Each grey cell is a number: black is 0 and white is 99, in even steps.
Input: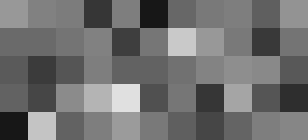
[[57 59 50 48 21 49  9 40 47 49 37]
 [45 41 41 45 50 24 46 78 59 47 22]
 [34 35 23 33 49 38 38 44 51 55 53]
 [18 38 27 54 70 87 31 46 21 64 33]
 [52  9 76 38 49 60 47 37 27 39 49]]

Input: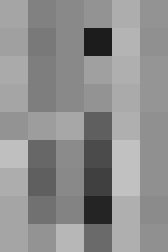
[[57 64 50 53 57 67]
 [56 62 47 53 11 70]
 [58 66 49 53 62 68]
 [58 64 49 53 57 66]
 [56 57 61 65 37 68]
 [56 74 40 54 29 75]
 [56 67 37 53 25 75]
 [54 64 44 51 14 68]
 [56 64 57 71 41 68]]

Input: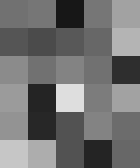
[[63 44 46  9 46]
 [70 33 29 34 40]
 [18 54 44 51 44]
 [63 60 14 86 48]
 [42 57 15 32 51]
 [40 77 67 32 14]]

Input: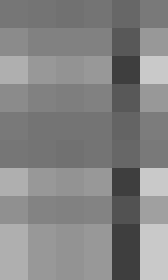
[[47 46 45 44 45 40]
 [59 54 50 50 50 34]
 [78 68 59 57 59 24]
 [59 54 50 49 50 34]
 [48 47 45 45 45 39]
 [47 46 45 44 45 40]
 [78 68 59 57 59 24]
 [62 56 51 50 51 32]
 [78 68 59 57 59 24]
 [78 68 59 57 59 24]]

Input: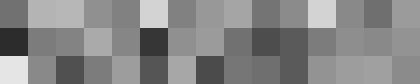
[[60 44 70 71 56 50 82 50 59 64 45 54 82 53 43]
 [57 17 48 51 66 52 21 56 60 44 30 35 48 55 53]
 [54 89 53 31 48 61 33 65 29 46 43 35 57 61 62]]

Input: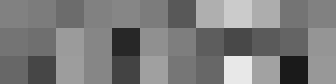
[[50 50 48 42 50 52 48 34 68 79 67 45]
 [58 45 43 60 52 15 56 49 36 28 35 39]
 [59 40 27 61 52 26 62 46 40 90 63 10]]

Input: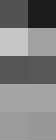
[[11 32]
 [63 77]
 [34 33]
 [64 64]
 [59 60]]

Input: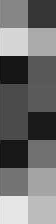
[[21 52]
 [66 83]
 [34  8]
 [35 29]
 [10 29]
 [44  9]
 [64 45]
 [73 89]]

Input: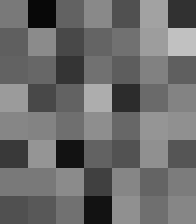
[[19 47  3 38 53 31 63]
 [75 37 54 28 39 44 61]
 [37 38 40 20 44 36 50]
 [51 60 28 38 67 17 41]
 [56 52 51 43 55 40 58]
 [33 22 58  7 38 32 56]
 [48 47 47 54 25 52 39]
 [52 31 34 44  7 56 43]]
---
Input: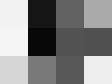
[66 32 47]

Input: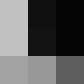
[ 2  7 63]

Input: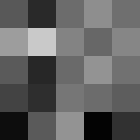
[43 40 41 18  5]

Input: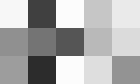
[91 72 98]

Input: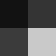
[20 23]

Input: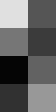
[33 46]

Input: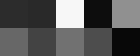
[56 30]

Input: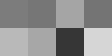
[45 21]
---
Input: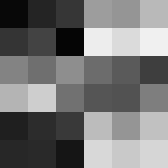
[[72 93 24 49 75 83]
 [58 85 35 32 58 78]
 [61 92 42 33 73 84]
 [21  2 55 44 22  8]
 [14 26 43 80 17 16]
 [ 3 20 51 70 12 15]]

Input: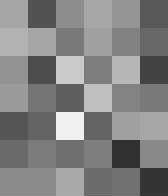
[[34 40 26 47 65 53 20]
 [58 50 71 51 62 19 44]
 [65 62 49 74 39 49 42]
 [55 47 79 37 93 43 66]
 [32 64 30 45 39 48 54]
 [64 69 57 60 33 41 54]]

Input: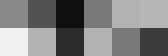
[[71 23]
 [69 47]
 [47 69]
 [ 6 17]
 [32 69]
 [53 93]]

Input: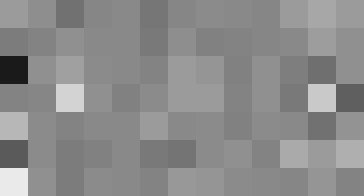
[[60 56 56 37 57 68 51]
 [65 61 43 78 44 60 58]
 [60 53 49 47 53 66 52]
 [52 52 56 56 54 51 53]
 [53 51 50 51 50 56 54]
 [54 50 58 60 54 54 58]
 [52 55 60 60 53 45 59]
 [46 47 51 54 60 47 51]
 [53 53 53 50 53 53 53]
 [52 53 54 56 53 50 54]
 [44 56 62 82 51 48 48]
 [55 51 56 52 54 54 56]
 [60 48 10 51 71 35 91]]

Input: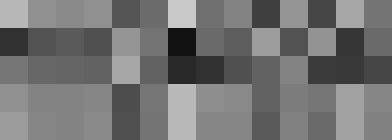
[[45 41 27 52 50]
 [65 21 22 63 63]
 [27 57 23 46 41]
 [58 32 51 48 50]
 [25 61 38 38 35]
 [51 36 31 53 52]
 [43 41 19 55 52]
 [78  7 16 72 72]
 [42 45 38 46 45]
 [33 58 65 30 31]
 [56 31 38 52 53]
 [53 35 39 51 51]
 [56 32 40 51 52]
 [71 19 46 56 60]]

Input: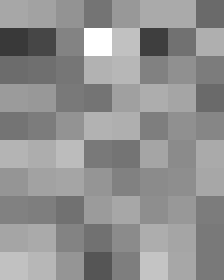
[[41 68 48 41 52 66 65 48 47 47]
 [66 44 56 64 56 54 55 59 64 65]
 [66 24 50 67 49 64 54 55 67 76]
 [59 75 71 62 68 45 50 65 54 49]
 [45 99 69 45 69 47 58 60 44 33]
 [57 51 46 47 57 73 64 44 51 58]
 [63 27 43 59 48 67 63 49 66 71]
 [65 22 42 60 45 70 58 50 64 75]]
